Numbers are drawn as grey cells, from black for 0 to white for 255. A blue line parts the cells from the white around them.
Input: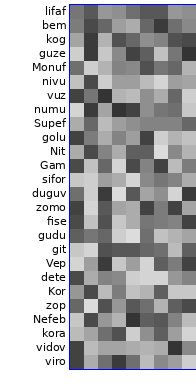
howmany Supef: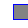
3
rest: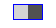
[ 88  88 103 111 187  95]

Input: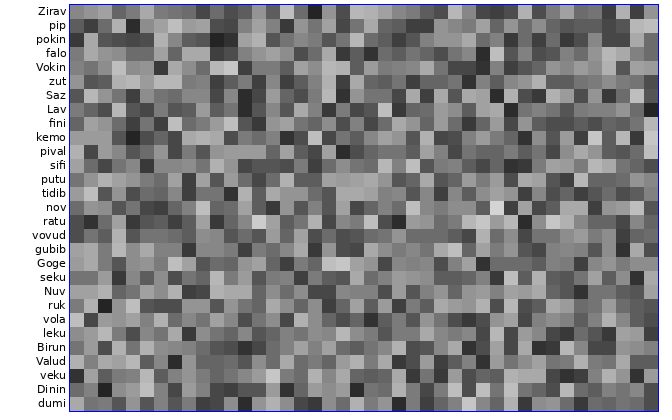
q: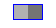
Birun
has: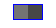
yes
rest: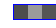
[129 148 101 148 155 129 161 155 169 101  85  50 116 116  93  85 161]
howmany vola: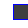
0

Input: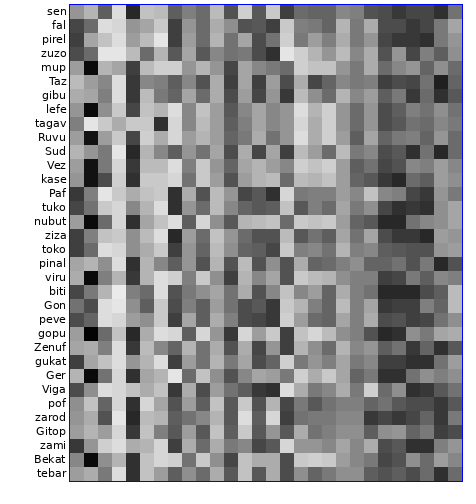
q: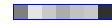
Paf
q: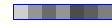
lefe
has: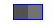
no

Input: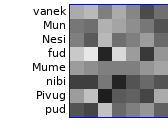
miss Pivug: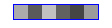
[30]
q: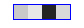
fud
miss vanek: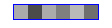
[134]
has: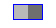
yes

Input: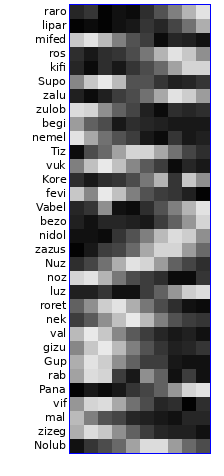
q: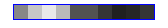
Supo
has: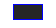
yes
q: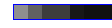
Gup
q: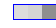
zulob
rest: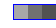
[61 24 11 53 24 32]

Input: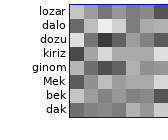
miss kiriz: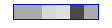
[164]
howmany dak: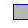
0

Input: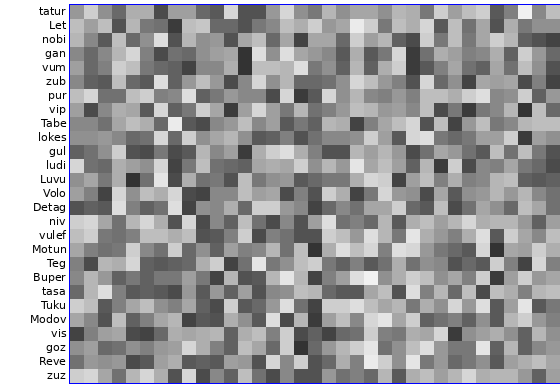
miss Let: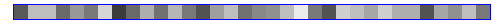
[198]
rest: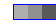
[222  75 182  59 159 190 136 214 229 166 206  97 113 128  97 144  89 182
 206 152 128]

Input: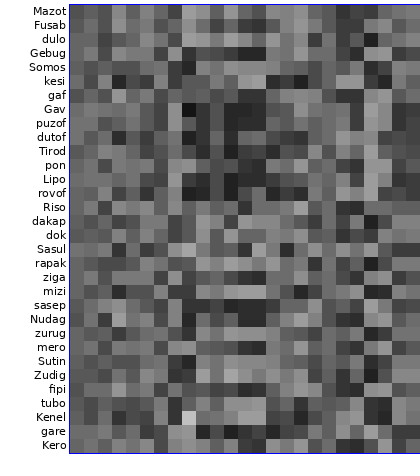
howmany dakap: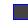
4
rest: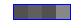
[ 95 129 101  67 156 142  95 148 101  81 135 129 142 101  88  52  67  60
 101 114 121]
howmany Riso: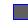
5
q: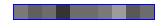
Riso
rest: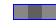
[ 95 121  95 108  52 108 108 121 156  88 108  52  45 108 108  95  95]

